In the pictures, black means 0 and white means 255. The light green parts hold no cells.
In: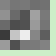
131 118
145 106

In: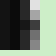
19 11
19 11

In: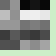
106 148
190 145

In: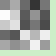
135 170
252 208

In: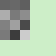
101 104
173 122

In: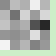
139 188
184 114

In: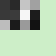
55 41
57 59

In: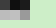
61 15
188 192

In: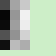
73 164
6 150
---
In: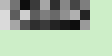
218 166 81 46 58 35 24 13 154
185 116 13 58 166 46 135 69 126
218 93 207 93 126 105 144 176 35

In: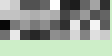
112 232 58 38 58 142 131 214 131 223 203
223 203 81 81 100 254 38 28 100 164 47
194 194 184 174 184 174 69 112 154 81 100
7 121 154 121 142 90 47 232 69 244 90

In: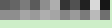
142 142 165 154 174 165 133 154 123 186 111
91 101 123 91 142 174 52 81 33 217 22

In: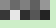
55 231 46 86 35
138 106 127 96 150

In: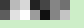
93 225 254 156 16 133 196
57 186 216 34 69 133 113

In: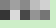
53 218 72 148 117
128 160 138 189 209
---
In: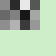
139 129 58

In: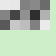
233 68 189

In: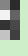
132 99

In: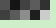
81 91

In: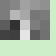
124 183 204 92

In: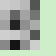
204 100 143 84

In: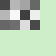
72 247 221
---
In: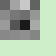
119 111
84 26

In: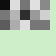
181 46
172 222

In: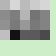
126 181
122 152

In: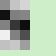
127 133
54 14

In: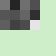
81 101
65 75

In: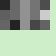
105 146
35 146

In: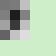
29 129
57 191

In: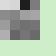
133 160
122 113
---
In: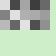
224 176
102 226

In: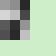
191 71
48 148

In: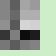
105 175
89 213

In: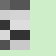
212 212
221 221

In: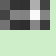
132 130
50 46

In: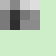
53 119
46 138
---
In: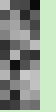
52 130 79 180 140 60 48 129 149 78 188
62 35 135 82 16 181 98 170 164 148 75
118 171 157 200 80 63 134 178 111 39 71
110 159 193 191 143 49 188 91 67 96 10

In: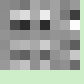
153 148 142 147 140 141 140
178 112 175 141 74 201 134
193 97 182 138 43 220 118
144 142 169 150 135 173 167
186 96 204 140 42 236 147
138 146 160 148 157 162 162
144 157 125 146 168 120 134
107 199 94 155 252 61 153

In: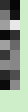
10 40 140 54 160 9 159 120 45
138 78 135 134 105 47 232 18 6

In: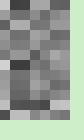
78 190 166 157 152 209 120 142 152 97 156 201
189 84 101 107 113 61 151 124 112 173 112 64
189 81 102 109 115 61 150 125 114 172 112 66
135 83 140 161 148 123 94 152 162 117 140 165
158 73 118 145 123 113 134 123 151 119 109 167
128 190 133 108 125 147 167 123 107 153 136 98
118 195 141 114 134 151 153 132 110 153 147 96

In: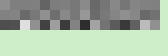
78 130 143
80 132 127
223 106 127
144 120 128
66 144 100
158 110 125
59 137 127
131 120 120
45 151 138
163 107 105
115 121 118
91 133 136
57 143 118
96 135 133
187 105 129
144 114 128

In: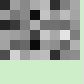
77 163 165 36 158 39
209 94 159 57 120 159
158 104 148 125 137 137
182 10 63 175 13 171
188 152 199 112 195 186
46 143 168 113 151 46
136 101 227 107 187 127
141 177 125 148 164 167

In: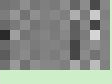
113 92 106 41 106 124 115
153 126 127 159 122 150 121
114 138 134 116 141 115 142
142 118 123 126 117 143 118
134 130 129 132 127 129 127
134 124 130 123 122 135 122
127 136 126 135 141 127 142
168 71 69 96 94 174 101
124 138 131 124 136 123 140
187 115 144 213 67 202 73
128 132 131 128 134 128 134
